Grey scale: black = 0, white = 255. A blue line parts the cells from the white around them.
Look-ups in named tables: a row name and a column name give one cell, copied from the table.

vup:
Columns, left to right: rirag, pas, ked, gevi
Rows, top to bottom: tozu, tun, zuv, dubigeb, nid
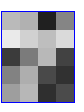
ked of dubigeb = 73
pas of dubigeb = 174
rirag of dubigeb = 130
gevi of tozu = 133
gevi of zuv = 66
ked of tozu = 32
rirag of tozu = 186
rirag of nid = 158
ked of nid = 47
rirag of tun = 234
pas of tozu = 177
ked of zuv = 184
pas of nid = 183
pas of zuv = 123
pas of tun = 209
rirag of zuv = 59
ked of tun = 190
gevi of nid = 75
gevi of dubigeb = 49

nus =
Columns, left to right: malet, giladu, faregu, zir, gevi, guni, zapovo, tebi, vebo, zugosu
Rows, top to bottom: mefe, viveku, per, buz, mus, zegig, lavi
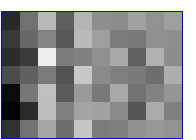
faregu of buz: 123
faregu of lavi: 166
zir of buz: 83
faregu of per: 237
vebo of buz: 110
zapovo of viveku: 124
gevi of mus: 154

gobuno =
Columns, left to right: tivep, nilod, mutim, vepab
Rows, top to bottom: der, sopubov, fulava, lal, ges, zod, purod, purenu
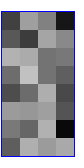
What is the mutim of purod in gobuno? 177
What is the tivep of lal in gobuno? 109
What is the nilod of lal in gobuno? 193
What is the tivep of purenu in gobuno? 94
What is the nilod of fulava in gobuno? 171
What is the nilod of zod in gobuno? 151
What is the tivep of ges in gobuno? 77
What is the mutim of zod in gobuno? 159
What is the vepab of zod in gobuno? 84
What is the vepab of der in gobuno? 22
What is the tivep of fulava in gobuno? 178
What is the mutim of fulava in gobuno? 115

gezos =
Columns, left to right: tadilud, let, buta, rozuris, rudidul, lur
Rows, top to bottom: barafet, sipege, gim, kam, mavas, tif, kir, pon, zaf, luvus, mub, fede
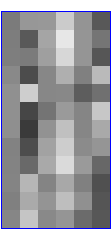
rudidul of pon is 139
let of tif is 70
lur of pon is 149
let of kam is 76
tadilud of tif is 144
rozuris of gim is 215
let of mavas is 206
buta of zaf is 169
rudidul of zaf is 154
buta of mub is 148
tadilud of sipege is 125
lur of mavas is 112
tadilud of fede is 134
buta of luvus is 132
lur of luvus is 80
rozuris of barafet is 203
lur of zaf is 103

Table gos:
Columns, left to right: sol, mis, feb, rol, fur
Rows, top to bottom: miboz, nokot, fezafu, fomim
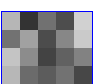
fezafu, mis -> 140
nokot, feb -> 76
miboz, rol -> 77
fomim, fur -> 71
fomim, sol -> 183
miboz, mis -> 51

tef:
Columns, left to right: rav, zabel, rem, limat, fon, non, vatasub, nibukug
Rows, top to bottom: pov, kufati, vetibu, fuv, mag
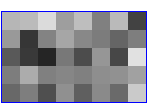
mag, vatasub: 106
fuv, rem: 128
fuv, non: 142
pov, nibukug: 66
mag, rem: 79
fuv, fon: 128
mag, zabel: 126
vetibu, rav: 89
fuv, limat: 134
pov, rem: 219
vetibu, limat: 120
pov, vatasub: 186
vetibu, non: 150
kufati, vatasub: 101
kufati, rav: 153
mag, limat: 144
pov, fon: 190
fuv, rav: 125

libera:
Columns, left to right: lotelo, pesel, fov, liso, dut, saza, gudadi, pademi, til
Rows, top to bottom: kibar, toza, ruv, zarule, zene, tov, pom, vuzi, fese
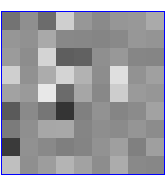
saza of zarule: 141
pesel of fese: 143
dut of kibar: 151
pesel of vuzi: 145
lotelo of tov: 90
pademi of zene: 154

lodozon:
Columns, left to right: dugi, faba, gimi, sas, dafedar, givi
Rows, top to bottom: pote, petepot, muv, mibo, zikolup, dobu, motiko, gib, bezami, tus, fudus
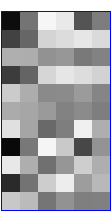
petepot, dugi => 66
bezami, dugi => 232
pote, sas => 233
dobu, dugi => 171
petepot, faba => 102
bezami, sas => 150
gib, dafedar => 71
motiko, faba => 165

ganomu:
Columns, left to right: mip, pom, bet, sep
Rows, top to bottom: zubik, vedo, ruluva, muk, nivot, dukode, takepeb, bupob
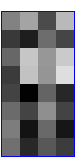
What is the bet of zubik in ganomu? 75
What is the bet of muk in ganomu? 149
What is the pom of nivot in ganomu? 2
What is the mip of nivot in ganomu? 67
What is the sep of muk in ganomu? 222
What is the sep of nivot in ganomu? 39
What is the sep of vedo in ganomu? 69
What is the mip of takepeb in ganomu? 125
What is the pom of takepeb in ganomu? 19
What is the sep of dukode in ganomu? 67
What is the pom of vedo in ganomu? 30
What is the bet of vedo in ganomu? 109
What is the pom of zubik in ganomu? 164
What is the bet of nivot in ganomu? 100
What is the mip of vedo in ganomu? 57
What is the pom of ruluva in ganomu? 198

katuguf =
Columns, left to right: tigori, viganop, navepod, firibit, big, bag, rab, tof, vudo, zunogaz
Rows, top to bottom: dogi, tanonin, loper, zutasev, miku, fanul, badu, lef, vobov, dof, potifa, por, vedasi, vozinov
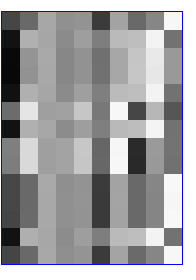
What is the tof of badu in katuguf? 189
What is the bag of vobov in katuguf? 103
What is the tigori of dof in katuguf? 71
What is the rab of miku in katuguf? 187
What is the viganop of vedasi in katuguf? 175
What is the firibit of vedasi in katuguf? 140
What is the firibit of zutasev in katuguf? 135
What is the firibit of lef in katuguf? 163
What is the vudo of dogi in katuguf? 134

